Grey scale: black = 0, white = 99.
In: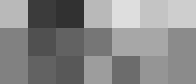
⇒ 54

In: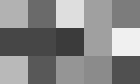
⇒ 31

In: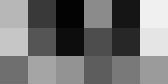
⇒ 60

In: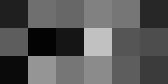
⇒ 23

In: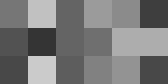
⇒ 28

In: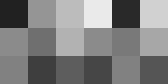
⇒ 33

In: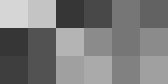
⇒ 62

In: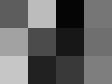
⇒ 49

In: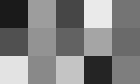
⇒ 49

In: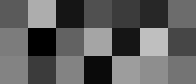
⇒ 45
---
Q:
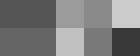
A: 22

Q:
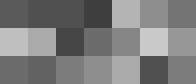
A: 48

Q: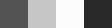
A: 16

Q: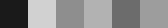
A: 61

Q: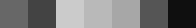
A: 6

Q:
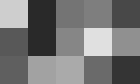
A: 20

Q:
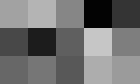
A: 60
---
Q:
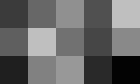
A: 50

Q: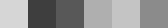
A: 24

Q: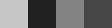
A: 13

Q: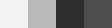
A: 72

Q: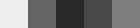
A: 39

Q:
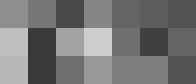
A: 22

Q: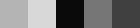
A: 84
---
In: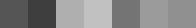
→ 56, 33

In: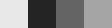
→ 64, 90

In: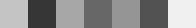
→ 93, 76

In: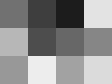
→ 88, 59

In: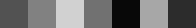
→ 17, 32

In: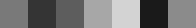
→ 54, 47

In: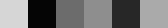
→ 66, 83
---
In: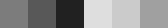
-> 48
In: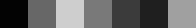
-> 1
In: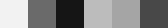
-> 94
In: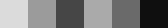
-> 85
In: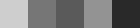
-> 80
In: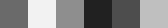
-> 41
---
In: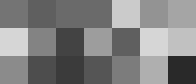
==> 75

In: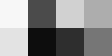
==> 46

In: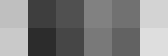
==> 86

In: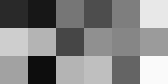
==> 60

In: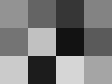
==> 35

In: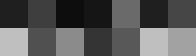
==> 63

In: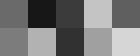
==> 83

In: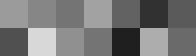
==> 41

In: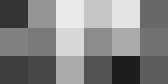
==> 44
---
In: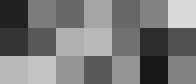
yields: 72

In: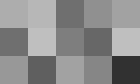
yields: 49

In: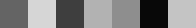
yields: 69

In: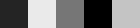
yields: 46

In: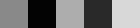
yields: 67

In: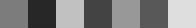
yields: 26

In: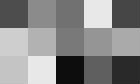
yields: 47

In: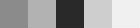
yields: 16

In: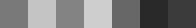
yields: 80

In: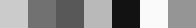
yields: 72
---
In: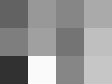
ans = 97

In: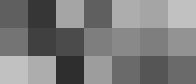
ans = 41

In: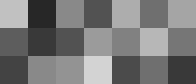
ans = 29

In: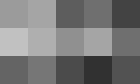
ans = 29

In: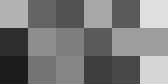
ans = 24

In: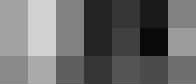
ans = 33
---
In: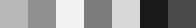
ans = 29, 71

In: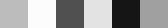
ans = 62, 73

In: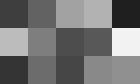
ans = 12, 20

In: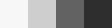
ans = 18, 96

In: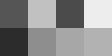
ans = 92, 17

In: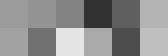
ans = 70, 63
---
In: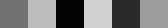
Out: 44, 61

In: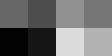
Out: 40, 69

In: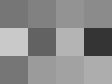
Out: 46, 67

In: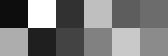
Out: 5, 54

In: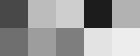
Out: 28, 92

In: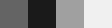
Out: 39, 93

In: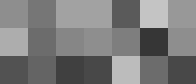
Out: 55, 28

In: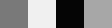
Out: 47, 65

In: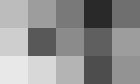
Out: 73, 57
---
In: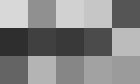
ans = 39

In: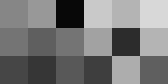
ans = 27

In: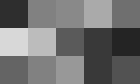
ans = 39

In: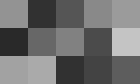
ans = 63

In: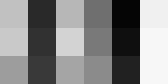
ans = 61

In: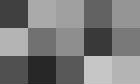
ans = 31

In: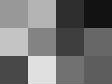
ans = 28
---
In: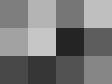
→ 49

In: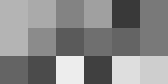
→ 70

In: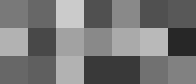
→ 47

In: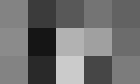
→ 51

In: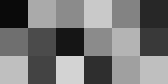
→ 4

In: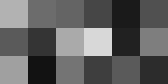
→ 69
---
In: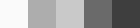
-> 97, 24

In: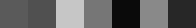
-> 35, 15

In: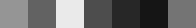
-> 58, 45

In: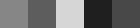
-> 52, 28

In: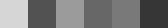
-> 83, 21

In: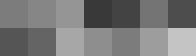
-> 48, 76
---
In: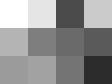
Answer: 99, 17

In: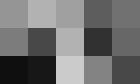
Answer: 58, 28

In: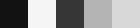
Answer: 7, 84

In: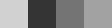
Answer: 81, 63

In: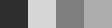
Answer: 18, 67

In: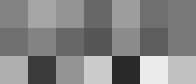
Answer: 51, 75

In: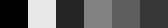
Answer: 0, 21

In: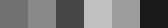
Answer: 44, 10

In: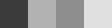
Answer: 23, 87
